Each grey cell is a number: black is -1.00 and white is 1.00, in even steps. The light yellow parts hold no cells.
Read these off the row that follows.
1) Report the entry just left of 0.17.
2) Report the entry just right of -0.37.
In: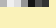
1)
0.75
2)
-0.60

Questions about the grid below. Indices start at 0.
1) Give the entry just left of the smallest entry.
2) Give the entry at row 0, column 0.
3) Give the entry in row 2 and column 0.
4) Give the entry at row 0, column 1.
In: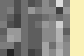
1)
-0.26
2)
-0.13
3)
-0.13
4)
-0.13

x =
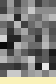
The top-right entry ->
-0.28
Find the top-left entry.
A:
-0.38
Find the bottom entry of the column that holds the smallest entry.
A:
-0.28
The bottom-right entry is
0.32
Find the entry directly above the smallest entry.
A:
0.68
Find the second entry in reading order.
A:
0.22
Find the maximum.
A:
0.81
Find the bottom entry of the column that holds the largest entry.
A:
-0.03
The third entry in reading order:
-0.50
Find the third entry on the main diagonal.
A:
-0.71
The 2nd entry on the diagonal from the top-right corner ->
0.10
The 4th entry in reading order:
-0.03
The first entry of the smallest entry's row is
-0.93
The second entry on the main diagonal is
0.10
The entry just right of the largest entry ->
-0.71
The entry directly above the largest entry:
-0.28
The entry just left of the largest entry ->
-0.81

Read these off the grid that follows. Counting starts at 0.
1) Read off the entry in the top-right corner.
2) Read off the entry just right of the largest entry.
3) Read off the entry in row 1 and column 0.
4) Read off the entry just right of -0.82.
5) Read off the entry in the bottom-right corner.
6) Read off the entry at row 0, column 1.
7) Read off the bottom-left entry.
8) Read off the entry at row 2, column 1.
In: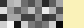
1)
0.30
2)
-0.82
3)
0.74
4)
0.62
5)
-0.92
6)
0.40
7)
0.62
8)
0.30

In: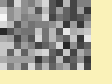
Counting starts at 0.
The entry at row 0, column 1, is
-0.33
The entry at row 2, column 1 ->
0.13
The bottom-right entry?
-0.46
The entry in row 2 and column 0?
0.93
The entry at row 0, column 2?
0.68
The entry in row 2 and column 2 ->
0.34
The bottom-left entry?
0.68
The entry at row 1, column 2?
0.34
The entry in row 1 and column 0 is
0.68
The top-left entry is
0.13
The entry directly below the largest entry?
0.68
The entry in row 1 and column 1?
0.13
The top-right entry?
0.00

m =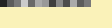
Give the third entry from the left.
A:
-0.05
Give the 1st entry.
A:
-0.73
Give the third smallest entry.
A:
-0.40
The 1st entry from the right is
-0.05

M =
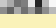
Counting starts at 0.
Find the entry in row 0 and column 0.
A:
0.57
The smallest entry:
-0.71
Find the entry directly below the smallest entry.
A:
-0.33
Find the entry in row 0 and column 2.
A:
-0.12
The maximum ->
0.94

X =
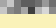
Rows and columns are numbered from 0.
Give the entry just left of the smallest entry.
0.30
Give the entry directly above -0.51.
-0.26
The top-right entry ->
-0.14
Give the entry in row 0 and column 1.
0.55
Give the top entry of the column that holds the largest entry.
0.19

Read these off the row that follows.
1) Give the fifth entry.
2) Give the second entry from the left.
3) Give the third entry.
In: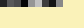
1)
0.18
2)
-0.30
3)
-0.40
